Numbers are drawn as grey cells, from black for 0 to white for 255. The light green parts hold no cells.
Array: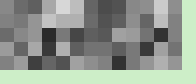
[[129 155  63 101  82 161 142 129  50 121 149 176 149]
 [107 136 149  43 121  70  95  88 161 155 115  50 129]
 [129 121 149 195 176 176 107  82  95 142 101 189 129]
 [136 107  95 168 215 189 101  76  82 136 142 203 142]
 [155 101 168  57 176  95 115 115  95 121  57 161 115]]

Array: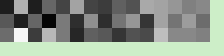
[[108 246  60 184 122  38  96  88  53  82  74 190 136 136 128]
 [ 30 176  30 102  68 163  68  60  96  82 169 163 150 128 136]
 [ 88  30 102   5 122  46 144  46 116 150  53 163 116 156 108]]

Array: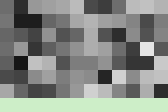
[[109 152  53  95 117 146 173 160 109  61 228  88]
 [167 102  67  74 117 152 208 187 132  88 173  45]
 [102  88  67 146  82 102 173  82  45 139  82 132]
 [ 74  67 139 160 125 146 139  37 208 139 187 193]
 [109  45 152 160 167 187  74  61 109 187 193 179]
 [117  29  29 102 117 167 179 160 152 132  74 125]
 [ 95  22 193 179  82 125 125 146  88  53  53 201]]

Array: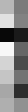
[[175 145]
 [225 130]
 [183 123]
 [197 115]
 [247 102]
 [212  75]
 [167  46]
 [  8  26]]

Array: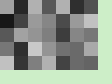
[[ 88 162 148 127  61 134 119]
 [ 23  67 154 134  75 154 193]
 [193  53 127 177  67 106 100]
 [119  47 201 148 113 106 169]
 [162  39 177  88 177  47  81]]

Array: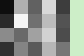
[[ 42 245 112 188  83]
 [ 14 175  97 216  61]
 [ 48 132  90 182 118]
 [139 105 161 210  76]]
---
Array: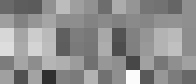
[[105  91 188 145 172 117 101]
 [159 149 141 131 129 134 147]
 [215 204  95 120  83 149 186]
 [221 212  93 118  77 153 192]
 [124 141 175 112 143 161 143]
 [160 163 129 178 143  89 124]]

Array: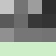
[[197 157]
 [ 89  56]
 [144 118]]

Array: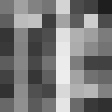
[[120 130 212  64]
 [ 95 193 163 206]
 [ 53  66 224 159]
 [ 57  58 232 138]
 [ 93  72 236  66]
 [ 66  54 237 113]
 [ 50  80 216 183]
 [104  91 229  57]]

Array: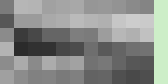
[[123 180 165 150 147 132]
 [ 87 155 173 180 198 202]
 [139  72 101 123 183 193]
 [179  49  70 110 100 114]
 [140 138 153 114 101  85]
 [160 129 122  99  80  78]]

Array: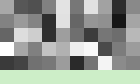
[[168  80 227 225  45]
 [130 132 225 149  22]
 [101 206 158  60 109]
 [255 128 177 248 124]
 [ 58 113 156 116 139]]

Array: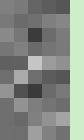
[[128 100  86]
 [121 112 134]
 [137  59 123]
 [118 106 122]
 [ 96 197 144]
 [110 110  86]
 [148  58 121]
 [111 126 109]
 [110 128 164]
 [111 159 113]]
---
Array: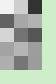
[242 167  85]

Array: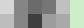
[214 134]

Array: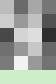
[188 153 222 103]

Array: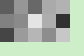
[ 94 138 182]

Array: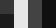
[ 55 231]

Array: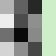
[179  76 137]
